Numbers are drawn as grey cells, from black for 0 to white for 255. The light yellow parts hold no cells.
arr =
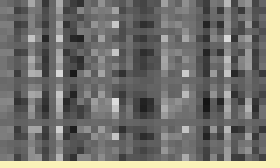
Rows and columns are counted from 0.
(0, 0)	113
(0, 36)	69
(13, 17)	58
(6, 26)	109
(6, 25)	106
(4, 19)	91
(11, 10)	96
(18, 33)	46
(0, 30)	120
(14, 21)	46
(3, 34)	73
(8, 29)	59
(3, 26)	119
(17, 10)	97
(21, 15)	113
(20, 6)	85
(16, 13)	120
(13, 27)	124
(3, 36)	61
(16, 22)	87
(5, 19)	66
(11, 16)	123
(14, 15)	139
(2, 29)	82
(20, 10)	85
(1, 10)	74
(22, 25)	113
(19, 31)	61
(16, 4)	140
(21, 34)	124
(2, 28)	94
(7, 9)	55
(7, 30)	93
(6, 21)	88
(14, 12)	94
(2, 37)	106
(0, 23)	160
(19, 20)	44

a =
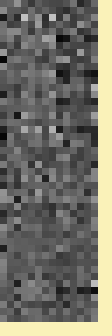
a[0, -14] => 97
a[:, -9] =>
[92, 80, 143, 155, 105, 102, 103, 124, 68, 83, 109, 98, 81, 63, 91, 97, 103, 71, 160, 115, 114, 89, 66, 145, 71, 136, 100, 152, 127, 80, 68, 86, 110, 101, 89, 85, 96, 82, 113, 114, 108, 124, 98, 76, 106, 108]
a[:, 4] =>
[58, 111, 107, 74, 59, 124, 114, 83, 100, 116, 118, 111, 109, 104, 122, 104, 123, 87, 111, 100, 111, 71, 86, 52, 105, 95, 97, 66, 102, 84, 91, 83, 104, 85, 90, 95, 115, 104, 91, 64, 138, 118, 122, 70, 105, 101]
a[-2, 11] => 73
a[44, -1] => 116
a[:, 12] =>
[63, 76, 86, 108, 64, 30, 69, 77, 67, 72, 31, 65, 74, 61, 51, 77, 89, 76, 43, 87, 86, 81, 82, 78, 69, 116, 82, 47, 103, 74, 78, 77, 93, 96, 82, 85, 75, 81, 80, 99, 82, 38, 72, 83, 98, 82]
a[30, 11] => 86
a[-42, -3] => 52
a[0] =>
[97, 102, 146, 88, 58, 92, 77, 72, 71, 82, 114, 40, 63, 103]
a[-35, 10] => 98
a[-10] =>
[110, 93, 69, 94, 115, 96, 113, 98, 57, 67, 76, 100, 75, 99]
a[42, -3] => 92
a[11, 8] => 69
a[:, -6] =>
[71, 60, 55, 100, 67, 8, 52, 74, 136, 54, 17, 69, 95, 86, 30, 70, 59, 92, 28, 155, 117, 84, 120, 81, 84, 89, 113, 76, 109, 84, 133, 96, 90, 88, 85, 130, 57, 69, 80, 88, 61, 30, 54, 82, 78, 77]
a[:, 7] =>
[72, 79, 193, 78, 112, 151, 137, 93, 99, 84, 151, 120, 82, 147, 104, 105, 137, 97, 176, 119, 124, 63, 63, 79, 128, 137, 86, 116, 116, 48, 54, 71, 89, 75, 96, 91, 98, 72, 87, 69, 86, 102, 110, 60, 111, 86]
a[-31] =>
[85, 92, 94, 98, 104, 97, 87, 105, 70, 78, 85, 70, 77, 85]
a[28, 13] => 145
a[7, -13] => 67
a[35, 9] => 108
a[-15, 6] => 73
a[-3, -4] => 87
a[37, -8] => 85
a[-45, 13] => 76
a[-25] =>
[93, 91, 131, 86, 71, 89, 73, 63, 84, 88, 100, 64, 81, 100]
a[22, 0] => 64
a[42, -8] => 121
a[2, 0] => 25
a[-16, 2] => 62

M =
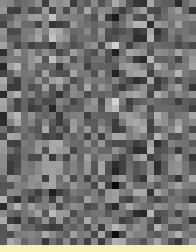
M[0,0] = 140
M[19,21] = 89
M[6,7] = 54
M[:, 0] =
[140, 150, 88, 69, 147, 134, 163, 47, 113, 39, 69, 170, 153, 43, 166, 159, 39, 46, 112, 72, 157, 150, 140, 141, 133, 94, 84, 89, 177, 42, 138, 171, 86, 87, 90]
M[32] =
[86, 162, 145, 100, 104, 81, 71, 59, 65, 110, 96, 115, 76, 138, 59, 143, 181, 157, 116, 145, 131, 80, 175, 133, 85, 82, 104, 130]
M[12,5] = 92
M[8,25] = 69
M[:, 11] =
[108, 97, 124, 118, 108, 112, 94, 129, 117, 130, 121, 99, 98, 128, 94, 94, 131, 128, 109, 120, 104, 107, 100, 107, 110, 122, 122, 111, 90, 132, 112, 94, 115, 120, 118]
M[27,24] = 99
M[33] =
[87, 78, 121, 126, 133, 122, 168, 139, 113, 95, 159, 120, 130, 72, 165, 75, 12, 75, 146, 128, 132, 104, 89, 116, 141, 176, 127, 110]
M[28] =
[177, 77, 46, 106, 62, 86, 123, 65, 145, 90, 103, 90, 160, 128, 112, 151, 158, 80, 66, 108, 132, 94, 71, 93, 117, 112, 95, 49]
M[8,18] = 108
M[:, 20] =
[50, 159, 73, 177, 66, 47, 123, 143, 42, 125, 164, 58, 147, 148, 100, 145, 121, 156, 169, 121, 76, 46, 168, 98, 100, 53, 109, 167, 132, 114, 41, 134, 131, 132, 85]
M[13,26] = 120
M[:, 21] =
[169, 75, 157, 46, 167, 180, 96, 84, 181, 91, 67, 168, 88, 70, 119, 76, 96, 68, 66, 89, 159, 176, 65, 138, 138, 161, 125, 50, 94, 110, 183, 97, 80, 104, 125]
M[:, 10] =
[61, 137, 125, 151, 105, 91, 81, 157, 82, 127, 163, 77, 136, 138, 70, 97, 126, 152, 157, 97, 107, 69, 141, 129, 133, 75, 149, 121, 103, 140, 77, 120, 96, 159, 77]
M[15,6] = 103
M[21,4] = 119
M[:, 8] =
[138, 132, 127, 62, 167, 157, 122, 73, 138, 55, 82, 170, 142, 51, 133, 117, 57, 59, 109, 62, 170, 155, 119, 158, 153, 109, 119, 63, 145, 74, 153, 151, 65, 113, 85]
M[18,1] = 73
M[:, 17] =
[139, 63, 100, 113, 82, 104, 116, 110, 129, 148, 89, 97, 60, 138, 123, 103, 149, 121, 68, 162, 74, 121, 68, 64, 65, 155, 83, 130, 80, 126, 117, 64, 157, 75, 167]
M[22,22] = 83
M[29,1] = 132
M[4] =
[147, 73, 76, 122, 122, 155, 130, 180, 167, 131, 105, 108, 135, 97, 149, 81, 71, 82, 96, 56, 66, 167, 49, 84, 128, 110, 117, 103]
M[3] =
[69, 121, 145, 108, 107, 69, 136, 53, 62, 76, 151, 118, 110, 101, 113, 123, 89, 113, 145, 179, 177, 46, 153, 141, 116, 160, 115, 107]
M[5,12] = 111
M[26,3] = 126
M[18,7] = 77
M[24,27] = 91
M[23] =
[141, 59, 74, 124, 115, 137, 156, 157, 158, 109, 129, 107, 151, 88, 164, 84, 45, 64, 106, 83, 98, 138, 46, 91, 139, 145, 118, 86]
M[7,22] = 141
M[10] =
[69, 96, 139, 117, 122, 92, 161, 94, 82, 80, 163, 121, 122, 81, 146, 97, 36, 89, 152, 162, 164, 67, 121, 132, 131, 181, 123, 107]
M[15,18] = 74

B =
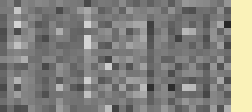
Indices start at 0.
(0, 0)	118
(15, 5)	122
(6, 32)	71
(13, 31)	125
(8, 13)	141
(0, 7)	121
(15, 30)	156
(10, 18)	118
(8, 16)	152
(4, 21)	68
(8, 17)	136
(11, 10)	126
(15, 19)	127
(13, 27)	103
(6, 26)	119
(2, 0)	96
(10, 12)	139
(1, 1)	123
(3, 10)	113
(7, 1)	126
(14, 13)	121
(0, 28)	139
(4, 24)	91
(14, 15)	119
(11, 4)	132
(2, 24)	116
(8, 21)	98
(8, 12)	146
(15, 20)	147
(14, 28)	138
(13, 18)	141
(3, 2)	212
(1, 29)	113
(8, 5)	111
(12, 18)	100
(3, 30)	133
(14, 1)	130
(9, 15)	204

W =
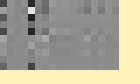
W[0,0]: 70
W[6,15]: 138
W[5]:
[163, 134, 141, 141, 143, 151, 168, 129, 134, 132, 137, 141, 153, 133, 148, 134, 141]
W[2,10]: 141
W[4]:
[73, 144, 135, 141, 38, 133, 113, 153, 144, 148, 142, 140, 131, 145, 136, 143, 140]
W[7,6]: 155
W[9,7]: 144
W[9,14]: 143
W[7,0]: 150
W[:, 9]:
[149, 144, 143, 139, 148, 132, 138, 135, 139, 141]
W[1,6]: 105
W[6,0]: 145
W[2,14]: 143
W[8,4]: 130
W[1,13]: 145
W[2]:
[87, 141, 136, 143, 33, 140, 130, 148, 141, 143, 141, 142, 141, 141, 143, 141, 142]
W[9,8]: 139
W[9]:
[102, 140, 138, 142, 68, 142, 138, 144, 139, 141, 140, 141, 142, 139, 143, 139, 141]
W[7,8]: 136
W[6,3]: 138
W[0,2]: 135
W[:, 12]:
[129, 118, 141, 141, 131, 153, 138, 147, 140, 142]
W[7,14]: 145
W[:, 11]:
[139, 133, 142, 140, 140, 141, 138, 141, 139, 141]
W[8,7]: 139
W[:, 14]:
[135, 122, 143, 141, 136, 148, 138, 145, 140, 143]
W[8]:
[130, 139, 139, 139, 130, 140, 141, 139, 139, 139, 138, 139, 140, 138, 140, 138, 139]
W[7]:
[150, 136, 140, 141, 129, 146, 155, 134, 136, 135, 138, 141, 147, 136, 145, 137, 141]
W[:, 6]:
[108, 105, 130, 140, 113, 168, 140, 155, 141, 138]
